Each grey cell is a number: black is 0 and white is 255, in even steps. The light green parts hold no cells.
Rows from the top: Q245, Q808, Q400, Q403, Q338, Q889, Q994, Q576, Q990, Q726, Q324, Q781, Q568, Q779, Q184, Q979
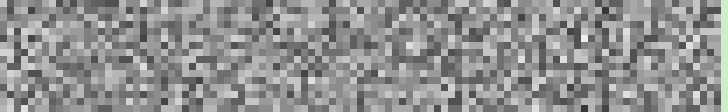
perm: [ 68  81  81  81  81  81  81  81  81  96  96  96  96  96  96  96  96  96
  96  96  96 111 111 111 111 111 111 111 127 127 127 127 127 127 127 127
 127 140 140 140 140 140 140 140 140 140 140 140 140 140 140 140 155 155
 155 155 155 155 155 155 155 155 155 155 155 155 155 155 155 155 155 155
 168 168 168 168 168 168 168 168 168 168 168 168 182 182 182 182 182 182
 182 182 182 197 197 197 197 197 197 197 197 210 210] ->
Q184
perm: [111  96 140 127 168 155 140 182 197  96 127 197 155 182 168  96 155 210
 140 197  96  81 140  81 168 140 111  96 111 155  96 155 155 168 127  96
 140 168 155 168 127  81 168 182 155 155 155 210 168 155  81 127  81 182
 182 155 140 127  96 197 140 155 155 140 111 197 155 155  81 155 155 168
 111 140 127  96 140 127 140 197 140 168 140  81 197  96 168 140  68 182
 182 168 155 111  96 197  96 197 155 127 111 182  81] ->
Q403
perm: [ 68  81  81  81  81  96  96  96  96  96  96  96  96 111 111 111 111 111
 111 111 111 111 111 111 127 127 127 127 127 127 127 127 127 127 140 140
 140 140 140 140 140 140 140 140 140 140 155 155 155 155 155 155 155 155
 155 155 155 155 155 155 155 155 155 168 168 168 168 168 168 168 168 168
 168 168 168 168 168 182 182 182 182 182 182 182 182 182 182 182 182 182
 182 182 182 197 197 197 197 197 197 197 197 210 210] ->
Q400
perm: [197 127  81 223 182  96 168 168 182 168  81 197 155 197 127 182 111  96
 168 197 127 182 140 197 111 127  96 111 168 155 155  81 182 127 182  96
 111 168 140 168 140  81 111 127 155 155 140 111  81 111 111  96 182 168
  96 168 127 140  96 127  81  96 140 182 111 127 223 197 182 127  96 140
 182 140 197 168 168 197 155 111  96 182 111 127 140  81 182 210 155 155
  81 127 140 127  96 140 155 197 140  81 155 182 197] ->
Q994
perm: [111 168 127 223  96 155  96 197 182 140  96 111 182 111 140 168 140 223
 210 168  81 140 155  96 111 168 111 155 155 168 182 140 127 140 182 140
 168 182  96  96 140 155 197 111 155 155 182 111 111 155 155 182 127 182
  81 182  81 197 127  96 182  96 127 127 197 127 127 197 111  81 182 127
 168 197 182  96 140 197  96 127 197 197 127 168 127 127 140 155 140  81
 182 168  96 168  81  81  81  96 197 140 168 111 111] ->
Q779
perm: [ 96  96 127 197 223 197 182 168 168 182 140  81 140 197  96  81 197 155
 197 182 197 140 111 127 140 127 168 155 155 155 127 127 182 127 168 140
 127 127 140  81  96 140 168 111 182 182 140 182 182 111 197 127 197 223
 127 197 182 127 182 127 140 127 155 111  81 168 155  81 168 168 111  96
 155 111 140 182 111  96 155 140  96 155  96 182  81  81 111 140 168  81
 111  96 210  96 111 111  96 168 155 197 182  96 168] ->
Q779
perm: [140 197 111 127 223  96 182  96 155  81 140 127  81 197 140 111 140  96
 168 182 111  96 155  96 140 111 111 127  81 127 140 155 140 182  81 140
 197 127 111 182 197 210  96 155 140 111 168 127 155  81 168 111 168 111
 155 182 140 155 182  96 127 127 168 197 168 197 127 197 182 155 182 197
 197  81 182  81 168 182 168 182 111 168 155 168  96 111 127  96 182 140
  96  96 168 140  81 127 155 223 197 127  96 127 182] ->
Q779

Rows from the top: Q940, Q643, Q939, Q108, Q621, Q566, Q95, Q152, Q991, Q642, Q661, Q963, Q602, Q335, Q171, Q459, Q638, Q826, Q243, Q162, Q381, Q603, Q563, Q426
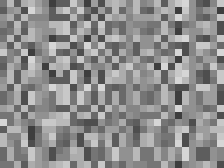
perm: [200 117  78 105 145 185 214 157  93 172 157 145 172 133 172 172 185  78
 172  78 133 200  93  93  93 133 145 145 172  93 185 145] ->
Q963
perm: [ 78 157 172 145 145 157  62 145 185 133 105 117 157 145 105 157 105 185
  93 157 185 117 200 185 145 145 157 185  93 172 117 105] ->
Q621
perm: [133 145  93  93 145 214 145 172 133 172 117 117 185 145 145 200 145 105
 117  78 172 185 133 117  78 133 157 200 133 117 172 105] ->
Q603
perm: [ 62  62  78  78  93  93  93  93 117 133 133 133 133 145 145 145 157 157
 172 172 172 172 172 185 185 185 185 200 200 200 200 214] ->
Q661
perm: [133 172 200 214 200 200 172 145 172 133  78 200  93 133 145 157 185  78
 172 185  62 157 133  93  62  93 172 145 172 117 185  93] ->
Q642
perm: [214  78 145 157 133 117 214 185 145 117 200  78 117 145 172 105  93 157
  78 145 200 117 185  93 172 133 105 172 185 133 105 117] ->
Q381

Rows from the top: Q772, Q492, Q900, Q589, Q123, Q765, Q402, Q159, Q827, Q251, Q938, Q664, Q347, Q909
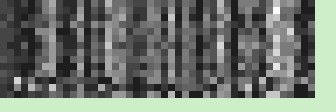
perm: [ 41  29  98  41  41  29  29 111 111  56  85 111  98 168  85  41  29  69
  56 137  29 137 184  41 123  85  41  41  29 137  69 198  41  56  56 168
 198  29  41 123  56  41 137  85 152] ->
Q900
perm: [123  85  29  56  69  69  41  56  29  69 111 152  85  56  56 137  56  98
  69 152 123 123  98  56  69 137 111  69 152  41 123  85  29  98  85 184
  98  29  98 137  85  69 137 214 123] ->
Q159

